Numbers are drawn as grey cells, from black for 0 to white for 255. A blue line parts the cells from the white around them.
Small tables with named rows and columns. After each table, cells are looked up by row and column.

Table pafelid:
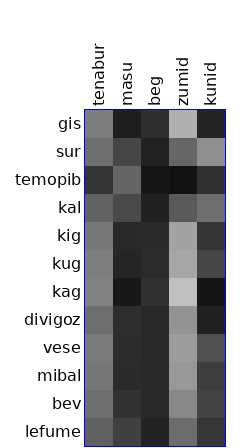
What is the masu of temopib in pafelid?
101
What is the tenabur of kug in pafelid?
126
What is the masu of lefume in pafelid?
64
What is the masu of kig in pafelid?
41
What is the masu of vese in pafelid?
44
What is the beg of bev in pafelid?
40
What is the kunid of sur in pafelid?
143
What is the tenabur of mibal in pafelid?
119
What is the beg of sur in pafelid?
34
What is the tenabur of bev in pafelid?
111

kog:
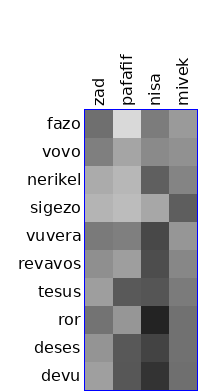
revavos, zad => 143
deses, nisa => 67
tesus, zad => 158
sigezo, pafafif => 188
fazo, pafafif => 217
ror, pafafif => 150
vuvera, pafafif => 127
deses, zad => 148
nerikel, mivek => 132
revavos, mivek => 135
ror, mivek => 113
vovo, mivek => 145
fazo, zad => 111
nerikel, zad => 171
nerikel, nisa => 95
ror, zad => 115
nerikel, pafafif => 183

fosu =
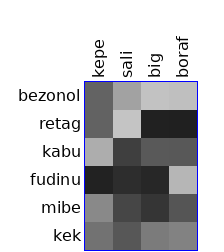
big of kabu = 89
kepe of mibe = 137
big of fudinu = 39
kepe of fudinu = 34
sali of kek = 87
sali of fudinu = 45
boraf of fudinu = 182

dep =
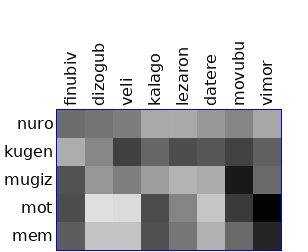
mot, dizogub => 223
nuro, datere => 152
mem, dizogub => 195
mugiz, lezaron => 179
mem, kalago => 80
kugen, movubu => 66

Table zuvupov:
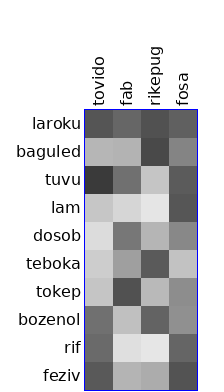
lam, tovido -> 198
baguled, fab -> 179
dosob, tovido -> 220
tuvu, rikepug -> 197
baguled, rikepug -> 73
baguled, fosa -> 132

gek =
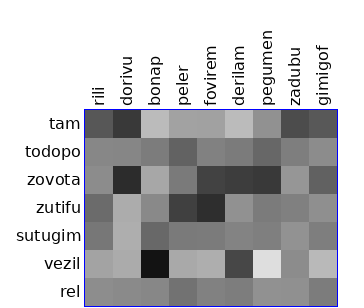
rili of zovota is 140
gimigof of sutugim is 126
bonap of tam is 187
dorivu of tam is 57
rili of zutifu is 107
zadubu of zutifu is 128
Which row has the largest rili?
vezil

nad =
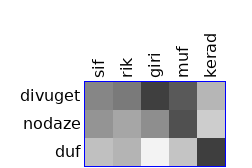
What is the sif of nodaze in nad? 148
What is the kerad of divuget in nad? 182
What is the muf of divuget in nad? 89
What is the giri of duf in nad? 243
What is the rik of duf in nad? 180
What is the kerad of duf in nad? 62
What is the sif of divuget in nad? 134
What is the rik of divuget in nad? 122
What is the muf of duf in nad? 196
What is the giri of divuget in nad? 63
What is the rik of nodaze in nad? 166
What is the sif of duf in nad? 192
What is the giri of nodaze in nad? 142
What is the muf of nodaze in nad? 80
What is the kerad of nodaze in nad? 205
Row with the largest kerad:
nodaze

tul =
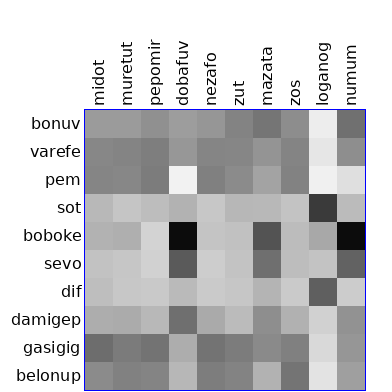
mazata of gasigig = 138
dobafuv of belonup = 183
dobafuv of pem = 242
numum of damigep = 146
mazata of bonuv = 117
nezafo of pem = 128

